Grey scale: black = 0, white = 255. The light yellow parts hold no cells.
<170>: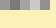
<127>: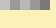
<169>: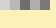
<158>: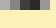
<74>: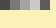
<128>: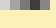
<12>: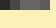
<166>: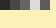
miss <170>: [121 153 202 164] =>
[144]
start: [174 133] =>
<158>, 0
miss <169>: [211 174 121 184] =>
[110]

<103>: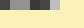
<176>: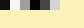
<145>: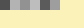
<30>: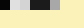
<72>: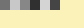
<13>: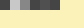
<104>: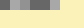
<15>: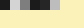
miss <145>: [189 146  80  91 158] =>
[179]
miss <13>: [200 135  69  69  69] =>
[80]
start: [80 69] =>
<13>, 4
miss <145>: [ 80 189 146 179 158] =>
[91]
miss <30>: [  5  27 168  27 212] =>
[224]
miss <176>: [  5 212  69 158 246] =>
[16]
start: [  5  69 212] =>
<176>, 3

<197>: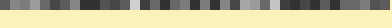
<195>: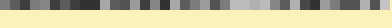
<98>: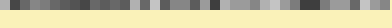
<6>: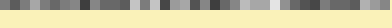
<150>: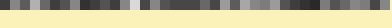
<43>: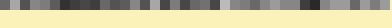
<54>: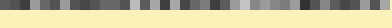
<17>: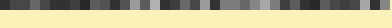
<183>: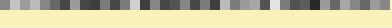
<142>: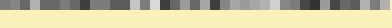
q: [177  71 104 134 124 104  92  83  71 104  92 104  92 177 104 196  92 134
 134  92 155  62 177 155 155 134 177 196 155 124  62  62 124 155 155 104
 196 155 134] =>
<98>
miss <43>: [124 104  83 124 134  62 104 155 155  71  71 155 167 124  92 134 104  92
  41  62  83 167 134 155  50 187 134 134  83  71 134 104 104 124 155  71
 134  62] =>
[113]
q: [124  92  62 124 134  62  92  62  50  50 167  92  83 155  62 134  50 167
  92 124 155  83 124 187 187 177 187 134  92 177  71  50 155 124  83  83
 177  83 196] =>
<195>
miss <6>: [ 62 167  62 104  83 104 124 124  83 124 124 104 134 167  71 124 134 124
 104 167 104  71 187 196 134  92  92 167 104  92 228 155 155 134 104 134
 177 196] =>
[145]

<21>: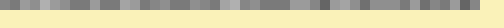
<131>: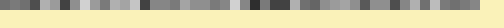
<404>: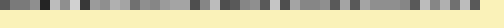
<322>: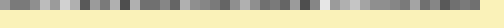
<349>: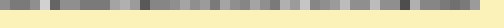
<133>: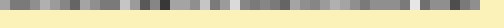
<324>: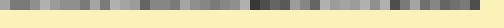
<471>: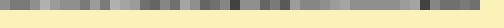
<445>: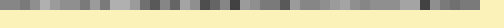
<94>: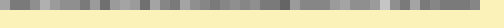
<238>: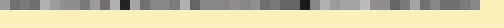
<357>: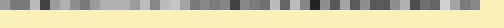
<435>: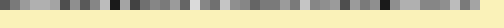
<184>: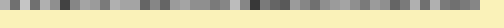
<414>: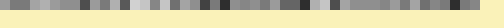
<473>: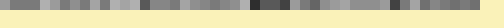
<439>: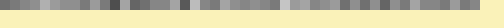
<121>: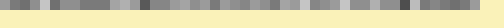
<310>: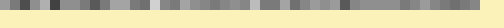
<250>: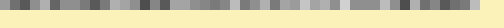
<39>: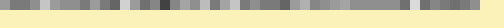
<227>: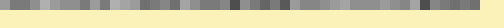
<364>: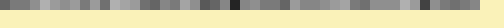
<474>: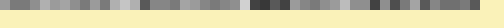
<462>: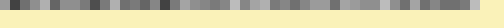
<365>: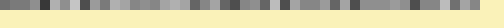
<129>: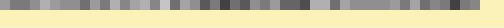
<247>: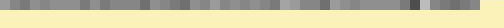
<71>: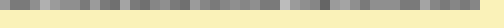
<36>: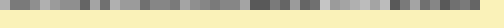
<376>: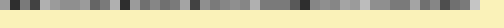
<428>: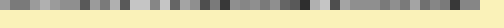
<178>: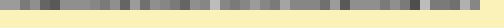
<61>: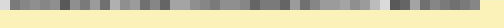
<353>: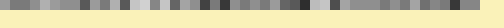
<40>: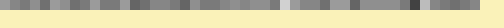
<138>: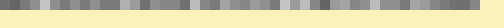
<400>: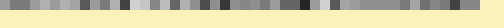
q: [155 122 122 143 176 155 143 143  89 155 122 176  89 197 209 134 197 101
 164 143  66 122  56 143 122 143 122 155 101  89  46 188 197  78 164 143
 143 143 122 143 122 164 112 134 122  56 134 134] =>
<353>
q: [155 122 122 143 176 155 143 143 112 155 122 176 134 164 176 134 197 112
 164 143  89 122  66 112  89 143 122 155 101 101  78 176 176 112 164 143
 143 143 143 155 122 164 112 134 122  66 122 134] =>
<129>

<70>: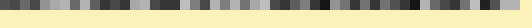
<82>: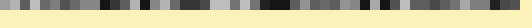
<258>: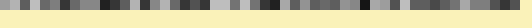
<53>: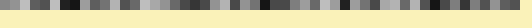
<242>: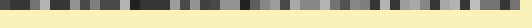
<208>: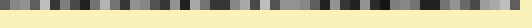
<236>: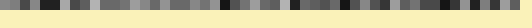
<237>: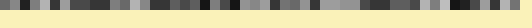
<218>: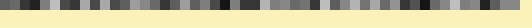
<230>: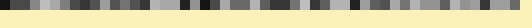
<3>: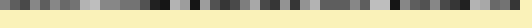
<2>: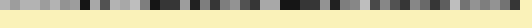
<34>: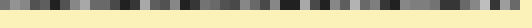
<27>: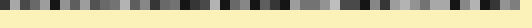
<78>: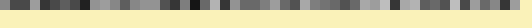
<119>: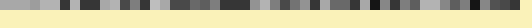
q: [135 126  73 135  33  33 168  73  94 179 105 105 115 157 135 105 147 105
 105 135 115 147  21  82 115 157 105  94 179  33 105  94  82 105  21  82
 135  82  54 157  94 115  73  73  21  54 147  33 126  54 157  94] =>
<236>
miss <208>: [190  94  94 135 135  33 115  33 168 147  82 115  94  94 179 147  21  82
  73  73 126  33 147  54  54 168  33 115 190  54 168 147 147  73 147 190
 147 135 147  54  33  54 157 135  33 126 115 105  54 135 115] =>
[43]
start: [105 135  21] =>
<27>, 23
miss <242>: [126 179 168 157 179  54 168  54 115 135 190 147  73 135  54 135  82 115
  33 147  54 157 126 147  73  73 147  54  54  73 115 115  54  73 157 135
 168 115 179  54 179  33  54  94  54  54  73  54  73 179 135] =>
[64]
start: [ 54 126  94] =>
<119>, 39
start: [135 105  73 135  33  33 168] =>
<34>, 24
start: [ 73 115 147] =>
<119>, 28

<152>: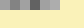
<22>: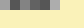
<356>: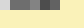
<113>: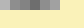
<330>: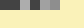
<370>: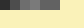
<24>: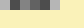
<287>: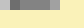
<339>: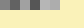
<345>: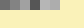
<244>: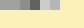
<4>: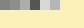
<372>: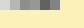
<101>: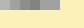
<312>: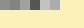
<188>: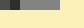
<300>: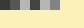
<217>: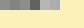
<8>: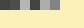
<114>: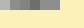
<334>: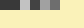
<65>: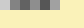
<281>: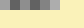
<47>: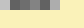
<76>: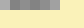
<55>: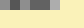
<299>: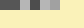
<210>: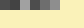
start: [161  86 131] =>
<22>, 0
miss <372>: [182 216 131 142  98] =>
[152]
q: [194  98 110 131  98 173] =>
<47>
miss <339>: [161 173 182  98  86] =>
[131]
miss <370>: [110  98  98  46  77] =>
[122]
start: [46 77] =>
<370>, 0

